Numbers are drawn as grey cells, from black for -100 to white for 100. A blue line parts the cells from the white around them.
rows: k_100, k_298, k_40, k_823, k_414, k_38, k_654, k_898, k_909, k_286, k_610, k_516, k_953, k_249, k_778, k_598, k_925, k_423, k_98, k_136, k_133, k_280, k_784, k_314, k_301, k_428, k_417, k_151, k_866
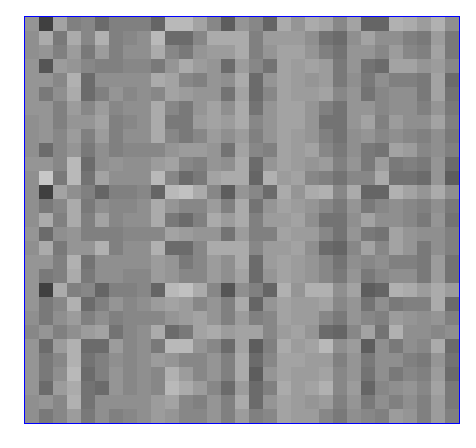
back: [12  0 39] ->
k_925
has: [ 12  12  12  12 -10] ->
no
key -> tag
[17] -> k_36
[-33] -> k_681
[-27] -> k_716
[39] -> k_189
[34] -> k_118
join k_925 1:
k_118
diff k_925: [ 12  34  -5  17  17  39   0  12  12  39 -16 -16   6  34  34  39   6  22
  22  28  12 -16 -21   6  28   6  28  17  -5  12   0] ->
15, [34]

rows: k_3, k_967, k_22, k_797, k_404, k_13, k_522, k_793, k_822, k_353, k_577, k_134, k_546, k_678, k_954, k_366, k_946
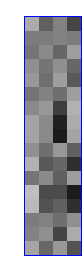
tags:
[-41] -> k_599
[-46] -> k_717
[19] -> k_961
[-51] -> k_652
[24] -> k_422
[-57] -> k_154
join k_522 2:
k_652
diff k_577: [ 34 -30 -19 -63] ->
0, [39]
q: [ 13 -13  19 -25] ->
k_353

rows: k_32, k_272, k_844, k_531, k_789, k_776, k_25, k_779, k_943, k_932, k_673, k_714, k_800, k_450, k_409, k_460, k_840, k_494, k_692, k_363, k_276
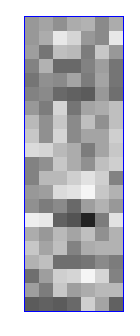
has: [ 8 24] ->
no
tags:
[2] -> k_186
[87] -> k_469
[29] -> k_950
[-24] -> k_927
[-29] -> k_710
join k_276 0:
k_710
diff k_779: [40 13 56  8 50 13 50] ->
0, [45]
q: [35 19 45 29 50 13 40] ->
k_460
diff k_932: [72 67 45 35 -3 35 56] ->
5, [29]
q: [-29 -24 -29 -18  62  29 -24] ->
k_276

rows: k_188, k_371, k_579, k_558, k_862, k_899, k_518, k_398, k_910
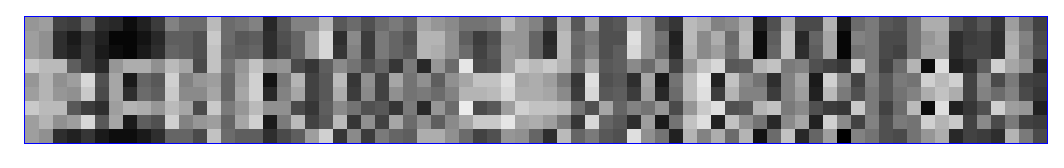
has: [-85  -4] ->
yes
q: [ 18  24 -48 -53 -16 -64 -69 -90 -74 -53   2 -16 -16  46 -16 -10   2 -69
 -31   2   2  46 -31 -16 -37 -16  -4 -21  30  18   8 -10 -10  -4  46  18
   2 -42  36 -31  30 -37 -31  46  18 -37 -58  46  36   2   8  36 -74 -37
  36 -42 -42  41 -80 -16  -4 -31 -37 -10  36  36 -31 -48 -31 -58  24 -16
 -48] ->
k_188
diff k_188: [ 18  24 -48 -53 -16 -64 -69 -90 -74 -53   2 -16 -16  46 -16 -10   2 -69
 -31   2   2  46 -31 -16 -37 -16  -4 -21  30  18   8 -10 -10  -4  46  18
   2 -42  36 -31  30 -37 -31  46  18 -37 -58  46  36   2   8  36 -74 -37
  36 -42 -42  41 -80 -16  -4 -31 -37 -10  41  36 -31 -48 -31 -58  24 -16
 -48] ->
64, [36]
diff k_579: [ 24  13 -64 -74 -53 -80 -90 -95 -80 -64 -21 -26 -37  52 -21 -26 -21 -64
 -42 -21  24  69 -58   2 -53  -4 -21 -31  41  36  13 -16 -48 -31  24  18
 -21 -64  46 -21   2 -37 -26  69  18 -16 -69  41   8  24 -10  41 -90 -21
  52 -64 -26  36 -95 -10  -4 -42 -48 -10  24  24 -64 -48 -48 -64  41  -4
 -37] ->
57, [30]
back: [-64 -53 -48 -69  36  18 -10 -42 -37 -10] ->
k_910

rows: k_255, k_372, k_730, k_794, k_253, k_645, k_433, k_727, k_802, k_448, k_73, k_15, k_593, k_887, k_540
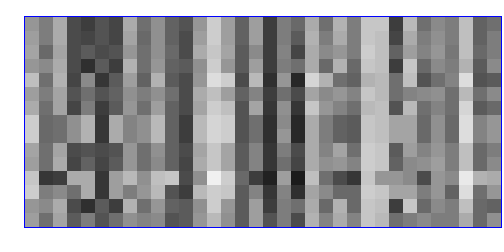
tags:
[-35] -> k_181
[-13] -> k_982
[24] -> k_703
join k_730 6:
k_181
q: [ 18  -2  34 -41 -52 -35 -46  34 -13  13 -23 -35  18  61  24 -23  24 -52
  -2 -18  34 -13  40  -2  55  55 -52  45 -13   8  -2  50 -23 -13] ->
k_255
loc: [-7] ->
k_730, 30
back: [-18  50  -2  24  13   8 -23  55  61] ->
k_73
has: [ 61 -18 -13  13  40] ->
yes
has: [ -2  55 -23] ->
no

